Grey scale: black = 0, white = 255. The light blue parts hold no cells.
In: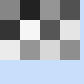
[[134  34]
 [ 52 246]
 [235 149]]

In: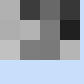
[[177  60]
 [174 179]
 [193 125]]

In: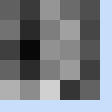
[[ 96  58]
 [114  41]
 [ 63   8]]

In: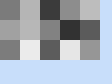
[[123 181]
 [161 183]
 [124 235]]

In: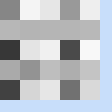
[[134 244]
 [183 180]
 [ 55 228]]

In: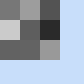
[[119 157]
 [203  94]
 [ 98  99]]
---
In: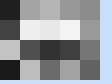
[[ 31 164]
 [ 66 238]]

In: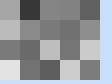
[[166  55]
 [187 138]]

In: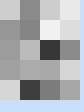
[[206 138]
 [150 133]]

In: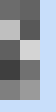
[[108  99]
 [191  88]]

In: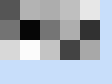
[[ 85 179]
 [115   6]]

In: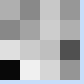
[[175 137]
 [136 163]]

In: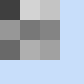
[[ 63 211]
 [151 120]]

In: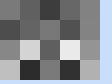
[[122  96]
 [ 77 100]]

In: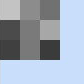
[[195 140]
 [ 75 122]]
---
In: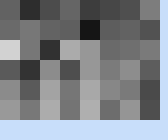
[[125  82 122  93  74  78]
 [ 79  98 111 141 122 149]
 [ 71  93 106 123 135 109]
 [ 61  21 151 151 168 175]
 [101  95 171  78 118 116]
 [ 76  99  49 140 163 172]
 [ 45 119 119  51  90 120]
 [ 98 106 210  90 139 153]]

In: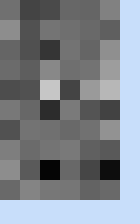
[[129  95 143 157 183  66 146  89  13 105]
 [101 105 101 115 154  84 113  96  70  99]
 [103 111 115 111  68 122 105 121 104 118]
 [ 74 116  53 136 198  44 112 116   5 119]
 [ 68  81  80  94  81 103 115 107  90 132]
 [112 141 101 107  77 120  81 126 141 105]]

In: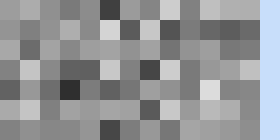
[[175 106 124 192 135 138 142]
 [176  93 120 161 132 174 153]
 [191 103 158 152 220 185 160]
 [129 123 147 122 122 154 165]
 [205  84 116 205 145 200 119]
 [133 199 162  70 159  90 152]
 [155  91 146 129 118 161 125]
 [ 64 212 163 200  97 165  71]
 [140 138 158  96 124 154 149]
 [122 174 136  97  47 162 136]
 [144 146 163 137 110 128 135]
 [172 128 108 196 152 196 144]
 [157 148 168 130  98 170 130]]

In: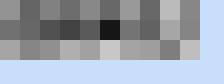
[[135 132 190]
 [187 166 126]
 [104  98 158]
 [153 116 164]
 [104  22 199]
 [136  90 161]
 [109  67 175]
 [129  81 144]
 [101 103 134]
 [147 113 165]]

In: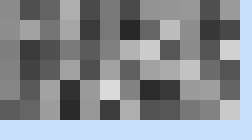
[[155  72 209  84 100 201]
 [ 80  55  84 108 158 130]
 [152 142 139 194 154 119]
 [149 188  86 171  57  86]
 [146 101 203 161  43  83]
 [ 73  39 179  96 130 174]
 [121 120 128 161 218  60]
 [ 74  58  91  79 154 152]
 [174 166 122 161  49  42]
 [ 99 117  80  91 162 157]
 [ 80 161  58  67  89 101]
 [140 142 127 130 133  92]]

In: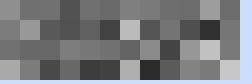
[[108 118 121 199]
 [157  49 193 122]
 [108  79 151 131]
 [110 116  68  91]
 [122  85 138  44]
 [127 187  99 174]
 [105  66 113  65]
 [111  96 119  60]
 [ 82  81 125 104]
 [113  89 104  73]
 [112 152 104 124]
 [143 124 113 169]]
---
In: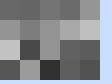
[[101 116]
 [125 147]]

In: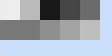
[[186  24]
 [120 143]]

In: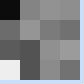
[[132 146]
 [149 123]]

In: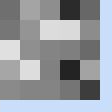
[[164 142]
 [148 220]]

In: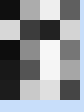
[[172 238]
 [ 60  34]]

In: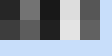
[[115  24]
 [ 92  32]]

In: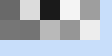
[[220  26]
 [116 185]]
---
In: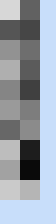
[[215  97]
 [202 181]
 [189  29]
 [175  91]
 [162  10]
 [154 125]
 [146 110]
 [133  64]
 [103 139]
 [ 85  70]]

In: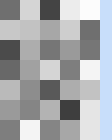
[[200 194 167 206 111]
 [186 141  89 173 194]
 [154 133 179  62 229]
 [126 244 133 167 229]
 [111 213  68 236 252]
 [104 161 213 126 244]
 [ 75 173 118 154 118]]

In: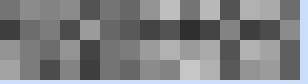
[[163 124  76 131  62 116 103 139 131 198 177  89 147 155  95]
 [147 124 109 147  68 116 124 155 177 155 170  83 177 163  95]
 [116 139 131 139  83 116 103 147 190 116 184  83 177 170 109]
 [ 62 109 124  76 155 103  89  68  83  47  68 131  62  76 139]]

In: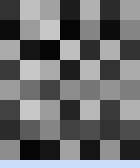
[[170  20   5 191  43 177  50]
 [155 110  65 140 118 147 126]
 [140   5  20 162  20 147  28]
 [ 65 199 155  36 184  58 177]
 [ 58 199 170  28 184  50 170]
 [ 50 191 162  28 177  43 162]
 [ 43  91 133  65  77  50  77]
 [ 12 155 199   5 133  12 133]]

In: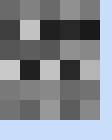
[[201  32 194  40 180]
 [121 129 136 106 114]
 [114  99 152  93 136]
 [106 129 106 144 121]
 [ 86  93  86 144 136]
 [ 63 194  32  40  26]]

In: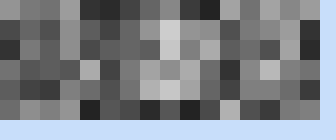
[[148 121 114 156  51  43  67 101 135  59  35 163 114 163 135 156]
 [114  86  93  86 171  67 121 163 142 171 108  51 135 184 127 114]
 [108 142 127 148  35  86  74  43  86  35  74 177  80  59 121 127]
 [ 93  67  59 127 108  80 114 177 198 163 101  67 127 127 108  59]
 [ 74 101  80 142  93  67 101 148 205 148 142  80 121 135 156  51]
 [ 51 121  93 142  74  93 101  93 198 127 171  93 108  80 163  43]]

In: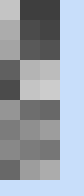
[[196  62  62]
 [172  75  68]
 [164  89  82]
 [149 110 104]
 [136 124 118]
 [124 143 157]
 [104 157 172]
 [ 96 180 188]
 [ 75 196 204]]
